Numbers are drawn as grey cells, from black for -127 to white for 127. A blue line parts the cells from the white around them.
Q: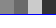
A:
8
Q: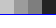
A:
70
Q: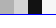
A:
50
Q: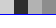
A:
80
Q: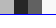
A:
57
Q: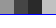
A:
22
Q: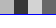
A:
56
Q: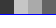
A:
-71
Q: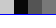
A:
74
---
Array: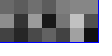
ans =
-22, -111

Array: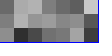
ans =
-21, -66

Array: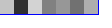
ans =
68, 46

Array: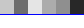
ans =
72, -87

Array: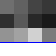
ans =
-16, -4

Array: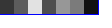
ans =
-73, -110

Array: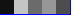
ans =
-110, -50

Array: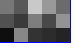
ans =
-8, -91
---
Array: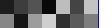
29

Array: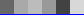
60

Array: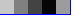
-60

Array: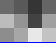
104

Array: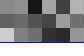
-15

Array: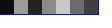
-93

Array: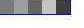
-27

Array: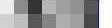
-40

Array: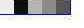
53

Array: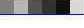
-44
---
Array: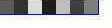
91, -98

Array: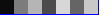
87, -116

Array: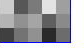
99, -85

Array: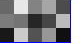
103, -111

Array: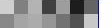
79, -98

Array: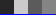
75, -88

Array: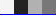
116, -92

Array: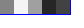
116, -89
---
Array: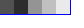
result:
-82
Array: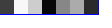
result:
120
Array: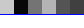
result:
-119
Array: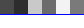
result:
-82
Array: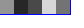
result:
-88
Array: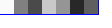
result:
0
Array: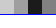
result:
31
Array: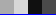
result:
87
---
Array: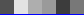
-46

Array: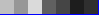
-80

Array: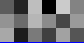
-99

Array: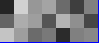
-84

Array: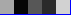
-85

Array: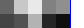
-90
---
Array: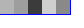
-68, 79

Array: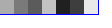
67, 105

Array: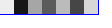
-36, 110

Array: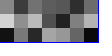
-47, 83

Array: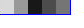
-103, 89

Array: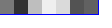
111, 111

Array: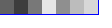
102, 102

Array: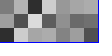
-34, 91
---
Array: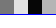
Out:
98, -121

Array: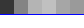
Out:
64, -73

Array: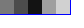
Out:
81, -108

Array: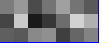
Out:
82, -101

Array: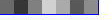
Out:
81, -73

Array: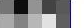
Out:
97, -114

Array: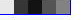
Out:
104, -108
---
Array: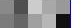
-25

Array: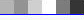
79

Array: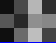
-112

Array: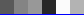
24

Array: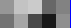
38

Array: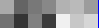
-68

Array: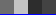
-18

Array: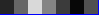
4
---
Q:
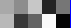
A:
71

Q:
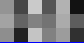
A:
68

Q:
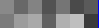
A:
48

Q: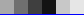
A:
72

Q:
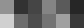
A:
32

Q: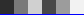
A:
80
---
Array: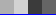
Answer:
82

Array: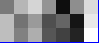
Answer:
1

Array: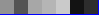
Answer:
-43

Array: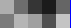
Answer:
53

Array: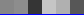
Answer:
13

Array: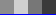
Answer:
80
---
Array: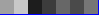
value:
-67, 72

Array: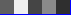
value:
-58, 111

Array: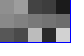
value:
-6, 82

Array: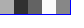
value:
-28, 123

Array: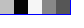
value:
118, 118

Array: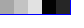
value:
98, 98

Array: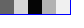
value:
-122, 112

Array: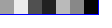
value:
-94, 109

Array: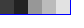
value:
23, 98
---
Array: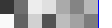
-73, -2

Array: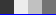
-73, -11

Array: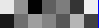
104, -62

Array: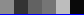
12, -118

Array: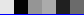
103, -20

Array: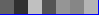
-29, 52
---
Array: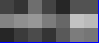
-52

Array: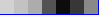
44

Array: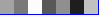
124

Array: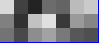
13

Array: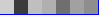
63

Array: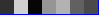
-121
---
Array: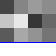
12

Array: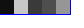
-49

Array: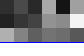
40

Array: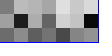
38

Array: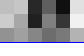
-32

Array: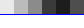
-69
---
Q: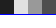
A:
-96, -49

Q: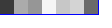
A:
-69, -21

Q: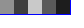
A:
17, -98

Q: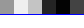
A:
24, -60

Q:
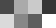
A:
-54, 126

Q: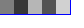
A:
-1, 81

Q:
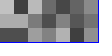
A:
65, 16

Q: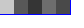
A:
73, -54

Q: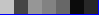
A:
69, -88
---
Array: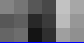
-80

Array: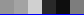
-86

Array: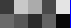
-84

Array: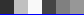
-58

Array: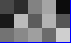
31

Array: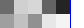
17

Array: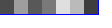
95

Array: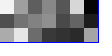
-77

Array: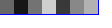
-70
